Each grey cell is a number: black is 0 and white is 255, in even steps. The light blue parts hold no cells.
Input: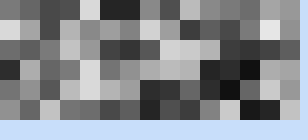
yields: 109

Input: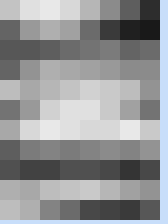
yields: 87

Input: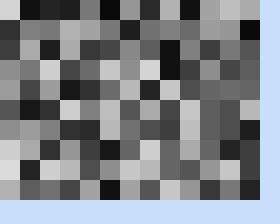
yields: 62

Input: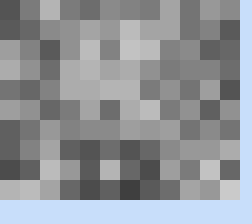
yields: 158

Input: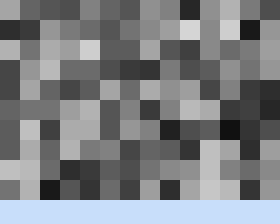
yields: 178

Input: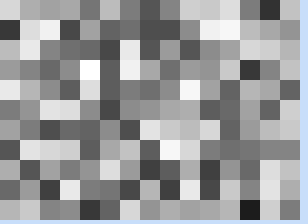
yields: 188
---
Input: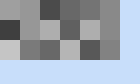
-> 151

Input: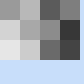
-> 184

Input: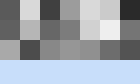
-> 217

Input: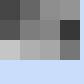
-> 102

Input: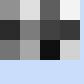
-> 223

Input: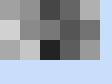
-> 145

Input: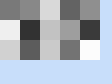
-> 136

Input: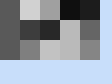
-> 209

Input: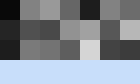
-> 130

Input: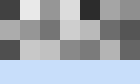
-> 233
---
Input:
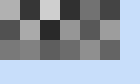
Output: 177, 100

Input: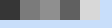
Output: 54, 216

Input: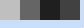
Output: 191, 65

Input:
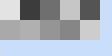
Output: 227, 205

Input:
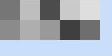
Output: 118, 110

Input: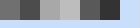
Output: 112, 51
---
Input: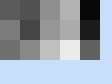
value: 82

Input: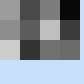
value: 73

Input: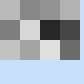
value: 135

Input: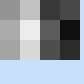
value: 194

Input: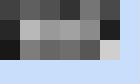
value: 95

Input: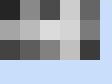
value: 137

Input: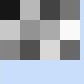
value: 184
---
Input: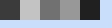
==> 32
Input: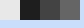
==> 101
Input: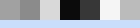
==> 187
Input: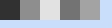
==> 163
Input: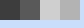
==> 179
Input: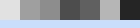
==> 37
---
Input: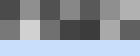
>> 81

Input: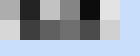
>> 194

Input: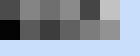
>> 111

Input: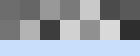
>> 152

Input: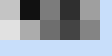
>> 124

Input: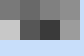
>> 128

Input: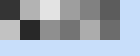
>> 227

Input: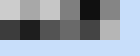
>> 198

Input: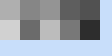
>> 148

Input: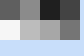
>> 31
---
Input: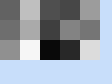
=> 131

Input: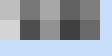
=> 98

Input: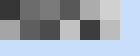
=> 172

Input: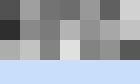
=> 167

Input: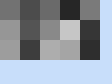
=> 198

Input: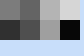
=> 180

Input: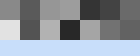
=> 67

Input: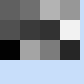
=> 50

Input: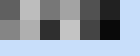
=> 81

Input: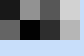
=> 87
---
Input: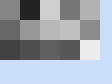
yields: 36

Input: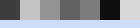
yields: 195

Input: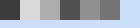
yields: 217

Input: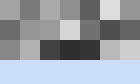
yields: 122

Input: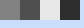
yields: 79

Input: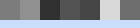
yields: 145

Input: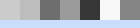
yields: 189

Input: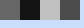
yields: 20

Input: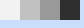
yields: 193

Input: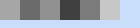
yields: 107
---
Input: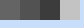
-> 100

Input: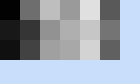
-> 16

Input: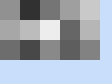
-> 109

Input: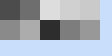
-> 138

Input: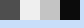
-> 78

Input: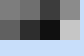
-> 96

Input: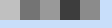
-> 192

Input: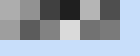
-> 158
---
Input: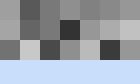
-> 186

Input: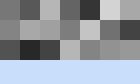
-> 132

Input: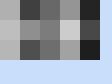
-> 110

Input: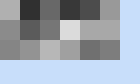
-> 160

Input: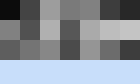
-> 149

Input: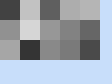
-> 137

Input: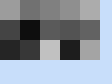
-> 193

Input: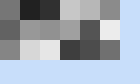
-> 62
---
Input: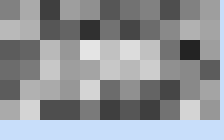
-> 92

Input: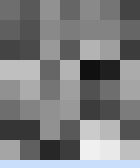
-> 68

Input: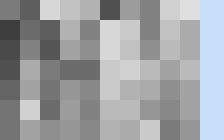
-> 74

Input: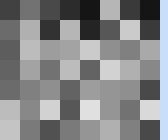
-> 93

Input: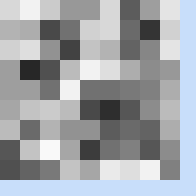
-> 209
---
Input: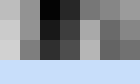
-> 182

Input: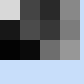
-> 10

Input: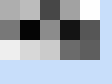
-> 203

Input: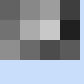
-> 106

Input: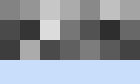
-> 124

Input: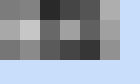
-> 69

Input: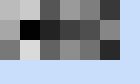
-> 141

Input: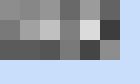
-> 121
